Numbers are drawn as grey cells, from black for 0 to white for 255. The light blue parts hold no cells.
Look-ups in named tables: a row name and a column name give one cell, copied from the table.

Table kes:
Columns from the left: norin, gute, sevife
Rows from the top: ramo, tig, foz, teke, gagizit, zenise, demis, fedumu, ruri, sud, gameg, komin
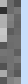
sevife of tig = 119
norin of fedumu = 117
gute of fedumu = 114
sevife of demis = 111
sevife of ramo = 80
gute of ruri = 113
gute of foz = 129
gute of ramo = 105
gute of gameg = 110
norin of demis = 87
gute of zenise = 110
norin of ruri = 109
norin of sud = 82
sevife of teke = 100
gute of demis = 108
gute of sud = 115
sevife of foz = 103

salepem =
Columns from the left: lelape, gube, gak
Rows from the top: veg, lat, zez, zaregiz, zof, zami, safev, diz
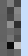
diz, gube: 90
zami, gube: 118
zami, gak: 79
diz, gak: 107
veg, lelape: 100
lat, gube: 65
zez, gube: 73
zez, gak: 127
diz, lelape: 99
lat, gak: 134
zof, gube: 106
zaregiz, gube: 145
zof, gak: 94
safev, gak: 194
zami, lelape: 98

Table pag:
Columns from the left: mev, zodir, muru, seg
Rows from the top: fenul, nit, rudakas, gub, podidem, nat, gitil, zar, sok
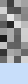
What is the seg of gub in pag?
187
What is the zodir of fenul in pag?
63
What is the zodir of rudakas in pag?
229
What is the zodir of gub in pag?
38
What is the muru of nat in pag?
94
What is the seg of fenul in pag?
162
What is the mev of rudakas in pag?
139
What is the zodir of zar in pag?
169
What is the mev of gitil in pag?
194
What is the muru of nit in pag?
80
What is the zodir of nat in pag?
169
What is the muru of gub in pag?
221
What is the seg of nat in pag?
205
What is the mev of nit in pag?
211
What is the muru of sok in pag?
91
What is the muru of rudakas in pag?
164
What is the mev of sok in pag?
108
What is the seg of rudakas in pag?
133
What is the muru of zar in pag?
157
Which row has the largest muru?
gub

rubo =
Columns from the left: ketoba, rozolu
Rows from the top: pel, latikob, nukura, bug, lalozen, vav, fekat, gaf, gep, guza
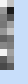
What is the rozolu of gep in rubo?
142
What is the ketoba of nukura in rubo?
124
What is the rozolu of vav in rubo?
114
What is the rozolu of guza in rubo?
92
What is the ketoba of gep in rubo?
91
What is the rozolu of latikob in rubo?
28
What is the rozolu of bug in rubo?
157
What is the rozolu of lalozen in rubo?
195
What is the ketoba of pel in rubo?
244
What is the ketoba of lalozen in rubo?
150
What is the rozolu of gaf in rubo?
161
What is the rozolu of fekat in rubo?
126
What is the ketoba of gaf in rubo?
243
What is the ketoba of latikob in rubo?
151
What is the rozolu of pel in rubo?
193

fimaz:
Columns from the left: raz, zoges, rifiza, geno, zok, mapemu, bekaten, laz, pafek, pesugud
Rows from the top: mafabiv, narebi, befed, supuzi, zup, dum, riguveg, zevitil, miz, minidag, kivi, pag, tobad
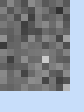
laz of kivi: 95
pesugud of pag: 83
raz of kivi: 137
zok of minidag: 125
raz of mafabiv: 95
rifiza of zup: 111
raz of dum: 146
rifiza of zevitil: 106
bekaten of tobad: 130
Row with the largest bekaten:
miz

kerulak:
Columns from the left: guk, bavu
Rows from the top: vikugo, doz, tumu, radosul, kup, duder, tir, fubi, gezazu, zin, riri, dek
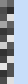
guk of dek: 76
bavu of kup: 69
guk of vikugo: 133
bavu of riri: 81
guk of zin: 230
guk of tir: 205
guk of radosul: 164
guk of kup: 54
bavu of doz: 45
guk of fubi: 49
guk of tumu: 85
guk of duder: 78
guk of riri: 52
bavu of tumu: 222
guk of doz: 75
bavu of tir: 89
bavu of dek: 224
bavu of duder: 229
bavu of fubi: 66

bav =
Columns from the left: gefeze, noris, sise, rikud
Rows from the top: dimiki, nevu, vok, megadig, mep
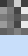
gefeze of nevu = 154
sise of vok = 86
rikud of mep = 106
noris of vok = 111
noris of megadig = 121
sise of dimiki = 205
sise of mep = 129
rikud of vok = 118
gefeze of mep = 95
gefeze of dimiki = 56
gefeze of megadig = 155
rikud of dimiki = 65
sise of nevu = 68
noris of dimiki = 91
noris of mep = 106
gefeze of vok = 123
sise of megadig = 69
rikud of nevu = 233

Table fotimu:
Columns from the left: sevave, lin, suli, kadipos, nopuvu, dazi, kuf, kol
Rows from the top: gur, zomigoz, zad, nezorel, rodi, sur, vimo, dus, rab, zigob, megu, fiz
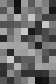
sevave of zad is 160
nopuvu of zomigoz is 118
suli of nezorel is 94
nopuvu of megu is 49
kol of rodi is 103
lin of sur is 124
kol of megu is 116
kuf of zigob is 157
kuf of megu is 52
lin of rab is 204
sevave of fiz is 86
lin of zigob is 90
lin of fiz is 50
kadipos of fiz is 123
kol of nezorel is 123
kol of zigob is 153

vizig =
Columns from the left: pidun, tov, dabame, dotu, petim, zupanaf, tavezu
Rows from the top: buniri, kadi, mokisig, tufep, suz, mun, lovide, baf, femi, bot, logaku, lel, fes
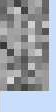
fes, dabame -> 106
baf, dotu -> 113
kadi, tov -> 169
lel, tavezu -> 154
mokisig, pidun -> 115
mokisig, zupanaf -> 131
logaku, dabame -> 185

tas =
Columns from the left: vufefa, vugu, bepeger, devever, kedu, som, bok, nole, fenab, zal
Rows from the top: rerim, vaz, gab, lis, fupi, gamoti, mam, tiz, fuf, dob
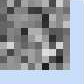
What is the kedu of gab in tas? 138
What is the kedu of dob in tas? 115
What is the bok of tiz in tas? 222
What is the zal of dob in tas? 166
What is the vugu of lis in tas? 104
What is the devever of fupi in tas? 42

